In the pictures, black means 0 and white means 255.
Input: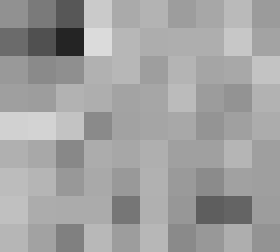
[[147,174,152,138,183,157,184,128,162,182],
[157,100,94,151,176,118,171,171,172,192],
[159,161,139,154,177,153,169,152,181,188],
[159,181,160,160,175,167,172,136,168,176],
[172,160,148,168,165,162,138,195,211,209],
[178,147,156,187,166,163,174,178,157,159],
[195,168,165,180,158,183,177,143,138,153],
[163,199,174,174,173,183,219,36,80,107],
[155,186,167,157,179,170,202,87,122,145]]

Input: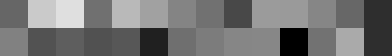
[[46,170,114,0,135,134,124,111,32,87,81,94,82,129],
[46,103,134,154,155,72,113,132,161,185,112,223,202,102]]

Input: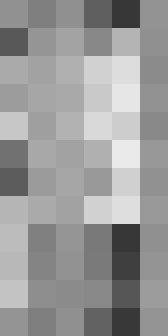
[[148,56,98,144,127,148],
[156,86,137,139,142,195],
[148,63,122,146,132,184],
[144,55,121,149,128,188],
[153,222,209,162,170,181],
[145,208,153,166,155,92],
[152,234,176,162,168,113],
[137,205,217,178,159,199],
[146,230,201,169,166,156],
[139,221,209,176,162,170],
[144,180,136,163,149,88],
[147,55,95,144,127,145]]

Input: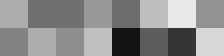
[[215,53,92,19,191,142,173,131],
[146,233,190,108,152,112,112,174]]

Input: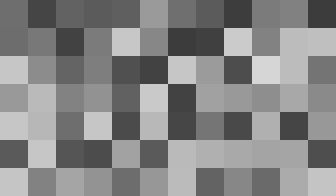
[[196,171,106,135,99,187,151,109,147,165,130,197],
[78,165,164,169,176,186,90,162,76,85,198,90],
[152,69,176,73,117,70,184,75,198,110,183,198],
[138,168,142,153,161,66,201,97,146,130,186,153],
[116,188,214,77,155,198,66,80,126,100,140,198],
[191,188,130,203,64,60,135,199,123,66,120,109],
[60,129,123,61,91,111,154,95,91,98,69,110]]

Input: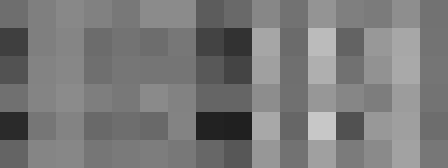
[[119,162,138,123,160,114,151,87,103,120,125,122,118,135,133,100],
[109,159,152,81,199,102,168,32,34,131,105,110,105,131,118,42],
[115,156,125,134,151,112,141,101,101,130,138,120,126,139,132,112],
[117,169,146,113,175,111,160,68,88,117,117,118,111,135,131,82],
[115,167,152,99,187,107,166,50,67,119,109,115,108,133,127,63],
[114,142,123,127,148,114,135,105,92,139,139,120,129,136,127,110]]
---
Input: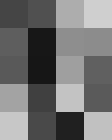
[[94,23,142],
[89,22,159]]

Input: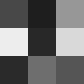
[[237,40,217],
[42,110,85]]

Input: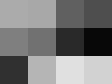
[[127,113,41],
[48,181,224]]

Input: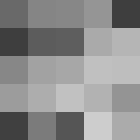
[[62,92,94],
[135,162,167]]

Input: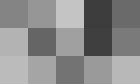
[[179,101,160],
[187,165,115]]

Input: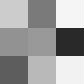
[[146,153,41],
[93,185,242]]
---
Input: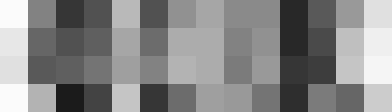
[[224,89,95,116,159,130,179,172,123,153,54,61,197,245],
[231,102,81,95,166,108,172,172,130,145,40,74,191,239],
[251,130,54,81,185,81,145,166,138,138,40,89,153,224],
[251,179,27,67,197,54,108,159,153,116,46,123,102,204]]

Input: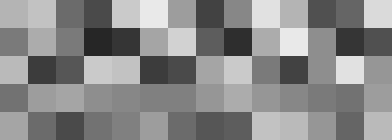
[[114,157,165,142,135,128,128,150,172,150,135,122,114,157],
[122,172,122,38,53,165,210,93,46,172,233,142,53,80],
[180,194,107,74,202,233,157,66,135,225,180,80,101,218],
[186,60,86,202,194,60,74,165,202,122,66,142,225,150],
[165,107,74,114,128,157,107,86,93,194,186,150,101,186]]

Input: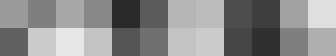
[[97,203,231,195,85,112,195,203,70,48,127,175],
[155,127,168,135,41,91,182,188,78,62,161,223]]

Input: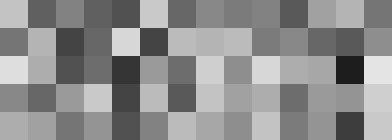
[[136,103,154,201,68,187,89,195,161,173,109,154,148,207],
[195,96,130,96,81,201,103,136,123,130,89,161,180,117],
[173,161,117,148,81,130,187,167,142,195,123,148,61,201],
[222,173,81,109,53,154,109,207,142,215,173,167,29,228],
[117,180,68,103,215,68,187,180,187,123,136,103,89,142]]

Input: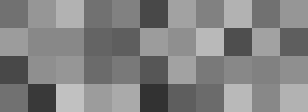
[[113,57,193,156,170,50,94,107,185,136,178],
[113,150,178,113,129,72,162,129,178,113,150],
[72,143,150,107,121,86,162,121,136,129,143],
[156,136,136,100,94,156,143,185,78,162,94]]

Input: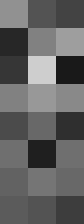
[[39,129,158],
[129,152,137],
[111,31,111],
[98,117,104],
[145,83,67],
[91,83,61],
[75,104,47],
[54,206,25]]

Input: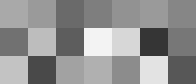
[[195,73,162,176,140,227,87],
[169,154,106,126,146,154,134],
[113,189,93,243,215,53,119]]

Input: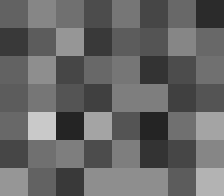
[[57,92,150,57,92,84,134,104],
[70,112,126,76,126,51,70,134],
[98,134,112,76,118,70,104,43],
[92,118,84,64,126,126,64,84],
[98,142,70,104,118,51,76,112],
[150,98,57,142,142,142,92,179],
[104,201,36,164,84,36,112,164]]

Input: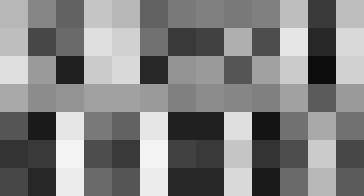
[[51,57,243,77,57,243,65,57,197,51,77,203,71],
[71,39,236,106,85,236,39,39,217,26,106,183,91],
[85,26,230,121,98,230,32,32,223,20,113,169,113],
[169,140,147,161,161,154,128,140,134,128,161,91,154],
[190,71,106,223,209,113,57,65,175,77,230,39,217],
[183,134,98,197,183,98,121,128,121,128,190,57,190],
[223,154,32,203,217,39,147,154,85,161,203,12,209]]
